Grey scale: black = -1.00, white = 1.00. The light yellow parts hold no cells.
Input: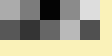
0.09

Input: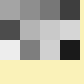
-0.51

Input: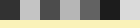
0.43

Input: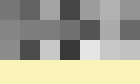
-0.46

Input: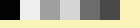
0.67

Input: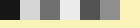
0.85

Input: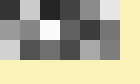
-0.48

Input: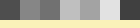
0.50

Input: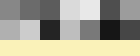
0.71
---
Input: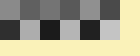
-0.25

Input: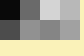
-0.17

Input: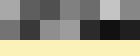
-0.26

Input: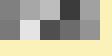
0.31

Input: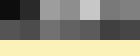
-0.68

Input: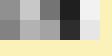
0.57

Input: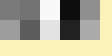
-0.10

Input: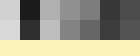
-0.78

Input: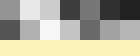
0.82
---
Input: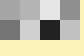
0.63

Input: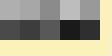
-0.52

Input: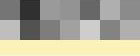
-0.36

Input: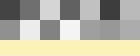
0.85

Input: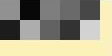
0.36

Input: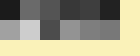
0.61

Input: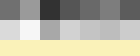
0.93

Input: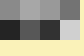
-0.32
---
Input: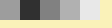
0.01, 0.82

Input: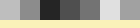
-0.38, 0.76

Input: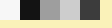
0.24, 0.94

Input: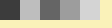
-0.21, 0.66

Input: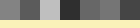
-0.63, 0.50

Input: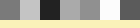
0.33, 0.98

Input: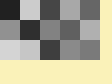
0.02, 0.66

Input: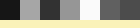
0.18, 0.96

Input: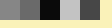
-0.92, 0.53
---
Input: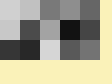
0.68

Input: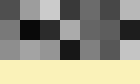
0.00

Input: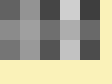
-0.34

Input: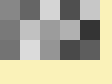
0.17

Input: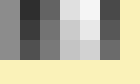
0.54

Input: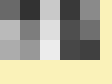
0.85
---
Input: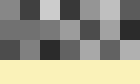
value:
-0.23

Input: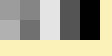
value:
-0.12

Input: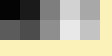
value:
-0.40

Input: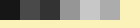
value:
-0.60

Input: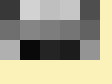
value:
-0.93

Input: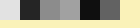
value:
0.10

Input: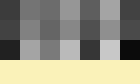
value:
0.46
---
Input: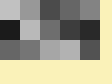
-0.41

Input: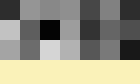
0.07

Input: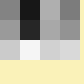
0.37

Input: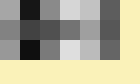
0.08

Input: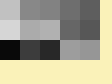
0.02

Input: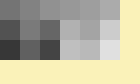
0.14
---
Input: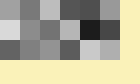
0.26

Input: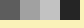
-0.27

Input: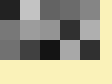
-0.73

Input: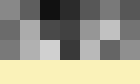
0.07

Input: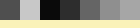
-0.38

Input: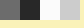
-0.15

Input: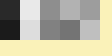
-0.68
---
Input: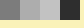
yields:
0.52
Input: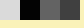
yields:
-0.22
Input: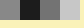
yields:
-0.10
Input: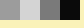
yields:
-0.04
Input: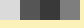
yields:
-0.55
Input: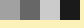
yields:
0.59
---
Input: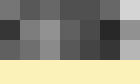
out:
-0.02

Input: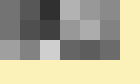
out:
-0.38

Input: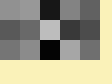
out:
-0.18

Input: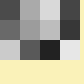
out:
0.22

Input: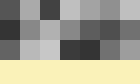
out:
0.07

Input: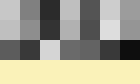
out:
0.11
